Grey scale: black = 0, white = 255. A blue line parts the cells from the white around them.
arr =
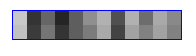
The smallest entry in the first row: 37
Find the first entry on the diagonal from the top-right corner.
137
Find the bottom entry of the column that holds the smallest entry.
52
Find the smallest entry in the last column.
129
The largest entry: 200
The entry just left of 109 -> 177

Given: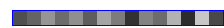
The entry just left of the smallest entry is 178
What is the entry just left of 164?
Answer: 93
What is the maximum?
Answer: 199
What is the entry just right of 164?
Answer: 124

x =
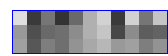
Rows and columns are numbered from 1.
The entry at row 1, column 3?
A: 118
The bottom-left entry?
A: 160
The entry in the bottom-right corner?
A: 147
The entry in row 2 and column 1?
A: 153
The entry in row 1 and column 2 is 58
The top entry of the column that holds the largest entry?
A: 223
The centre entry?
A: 176
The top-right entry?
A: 197

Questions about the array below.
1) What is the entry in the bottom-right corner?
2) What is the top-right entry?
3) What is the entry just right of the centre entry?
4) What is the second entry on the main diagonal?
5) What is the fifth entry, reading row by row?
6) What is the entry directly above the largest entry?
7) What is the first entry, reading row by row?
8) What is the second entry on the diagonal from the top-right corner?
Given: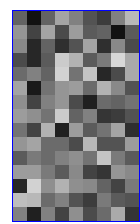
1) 53
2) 184
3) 129
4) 67
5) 129
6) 137
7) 99
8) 18

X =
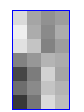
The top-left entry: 218
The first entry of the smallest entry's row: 56
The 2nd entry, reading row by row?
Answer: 165
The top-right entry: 157
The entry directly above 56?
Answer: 110
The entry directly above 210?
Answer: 180
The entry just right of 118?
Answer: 218
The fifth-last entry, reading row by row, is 180

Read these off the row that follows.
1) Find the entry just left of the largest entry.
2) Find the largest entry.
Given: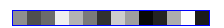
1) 173
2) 253

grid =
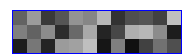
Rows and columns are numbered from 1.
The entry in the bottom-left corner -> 29
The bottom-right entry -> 79
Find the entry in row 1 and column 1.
98
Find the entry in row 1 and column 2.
155
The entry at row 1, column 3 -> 57
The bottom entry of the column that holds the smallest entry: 16

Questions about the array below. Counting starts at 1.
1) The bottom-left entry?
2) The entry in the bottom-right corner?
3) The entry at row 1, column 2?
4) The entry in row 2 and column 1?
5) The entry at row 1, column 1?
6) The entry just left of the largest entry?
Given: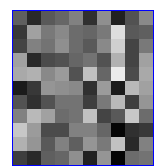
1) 62
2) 115
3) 41
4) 56
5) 95
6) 102

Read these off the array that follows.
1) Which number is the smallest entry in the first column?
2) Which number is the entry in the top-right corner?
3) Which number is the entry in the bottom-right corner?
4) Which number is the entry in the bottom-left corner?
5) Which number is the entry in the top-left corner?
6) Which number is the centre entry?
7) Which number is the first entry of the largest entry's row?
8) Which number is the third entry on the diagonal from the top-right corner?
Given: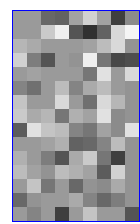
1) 92
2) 139
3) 84
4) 154
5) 154
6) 176
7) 154
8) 188

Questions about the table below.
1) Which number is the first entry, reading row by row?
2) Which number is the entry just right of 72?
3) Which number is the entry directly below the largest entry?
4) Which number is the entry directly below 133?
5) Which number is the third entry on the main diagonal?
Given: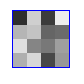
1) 46
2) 152
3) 107
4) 215
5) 120

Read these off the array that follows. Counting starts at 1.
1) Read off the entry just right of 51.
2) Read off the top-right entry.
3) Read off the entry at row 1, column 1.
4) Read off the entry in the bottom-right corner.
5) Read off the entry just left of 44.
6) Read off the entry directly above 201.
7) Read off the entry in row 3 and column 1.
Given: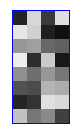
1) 223
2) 223
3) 37
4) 64
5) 238
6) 103
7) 151
